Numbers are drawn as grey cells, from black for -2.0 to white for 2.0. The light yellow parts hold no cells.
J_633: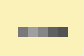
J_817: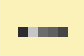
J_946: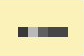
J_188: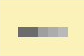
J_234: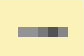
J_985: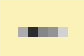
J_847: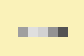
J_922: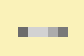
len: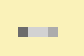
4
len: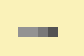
4

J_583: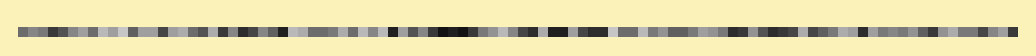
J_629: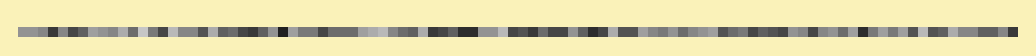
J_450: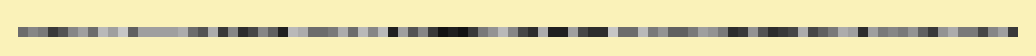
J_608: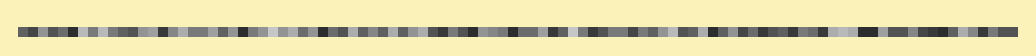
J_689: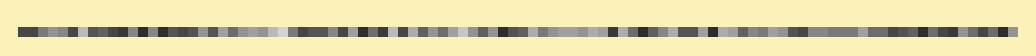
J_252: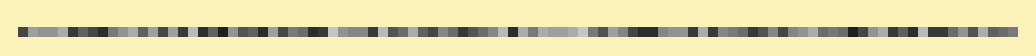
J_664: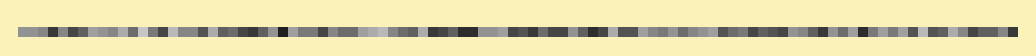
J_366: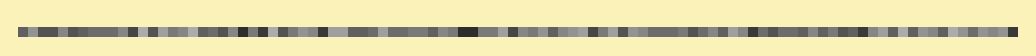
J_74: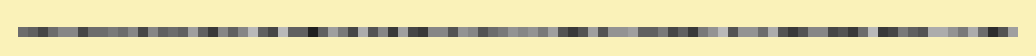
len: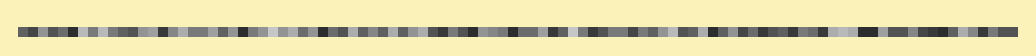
100
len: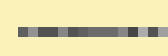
15

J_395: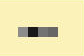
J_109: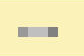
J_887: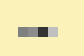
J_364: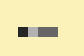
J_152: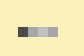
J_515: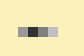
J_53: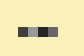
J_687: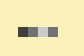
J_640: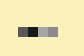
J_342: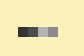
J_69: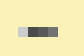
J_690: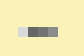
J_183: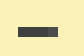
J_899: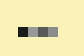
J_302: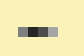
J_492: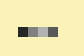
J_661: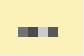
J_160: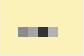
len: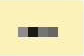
4
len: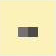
2
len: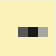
3
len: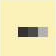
3
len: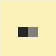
2
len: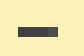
4

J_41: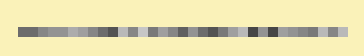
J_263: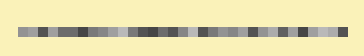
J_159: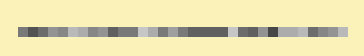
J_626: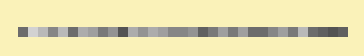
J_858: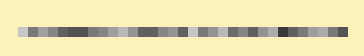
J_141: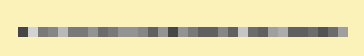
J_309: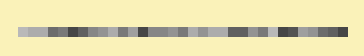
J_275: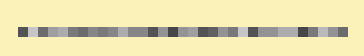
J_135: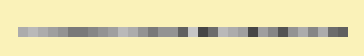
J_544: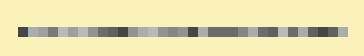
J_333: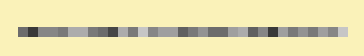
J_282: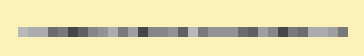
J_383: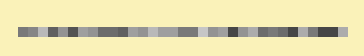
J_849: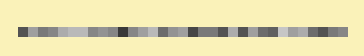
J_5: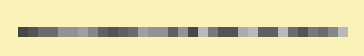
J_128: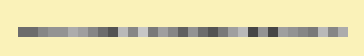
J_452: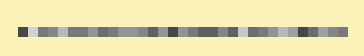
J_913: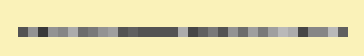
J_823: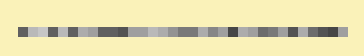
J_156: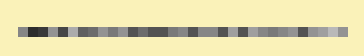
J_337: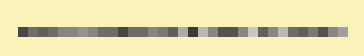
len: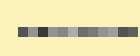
12
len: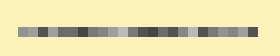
24
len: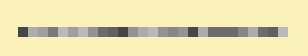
27
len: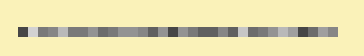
32
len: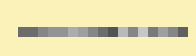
17
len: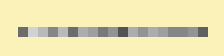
19

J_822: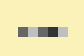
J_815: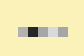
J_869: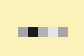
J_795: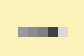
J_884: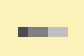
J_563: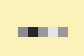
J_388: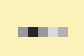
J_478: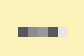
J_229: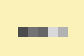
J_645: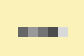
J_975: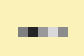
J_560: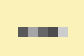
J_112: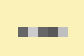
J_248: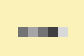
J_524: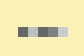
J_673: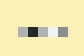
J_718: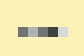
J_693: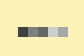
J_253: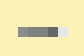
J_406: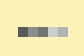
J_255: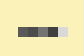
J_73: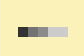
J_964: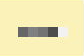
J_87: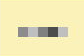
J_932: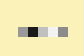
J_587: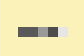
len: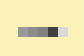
5
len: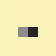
2

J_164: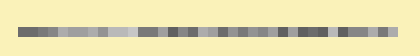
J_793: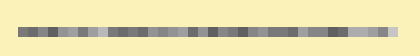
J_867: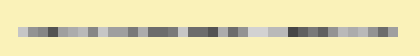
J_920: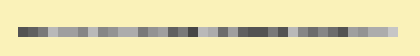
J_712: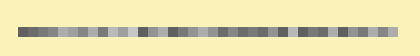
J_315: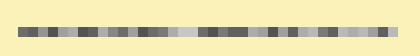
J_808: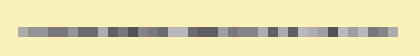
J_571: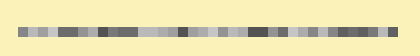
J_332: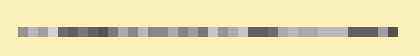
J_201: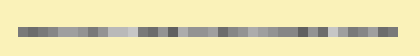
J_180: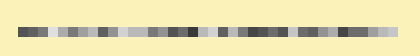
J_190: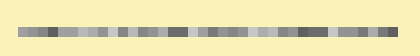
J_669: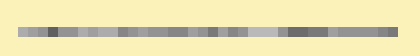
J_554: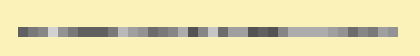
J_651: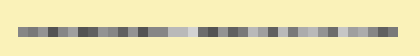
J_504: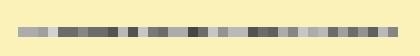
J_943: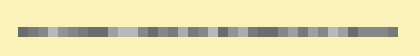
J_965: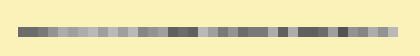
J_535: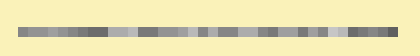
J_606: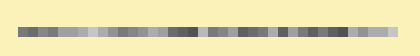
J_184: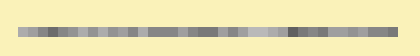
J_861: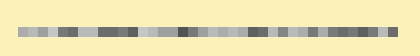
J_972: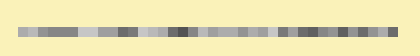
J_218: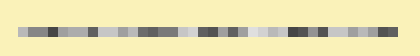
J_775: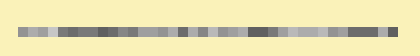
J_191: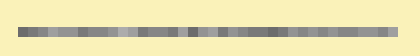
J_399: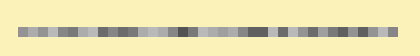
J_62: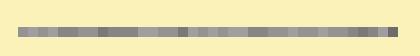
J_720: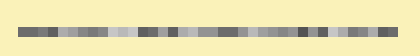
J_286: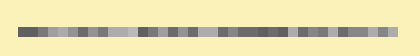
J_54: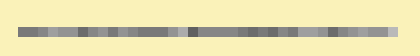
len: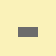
2
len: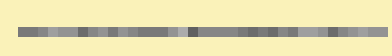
37
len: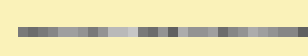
29

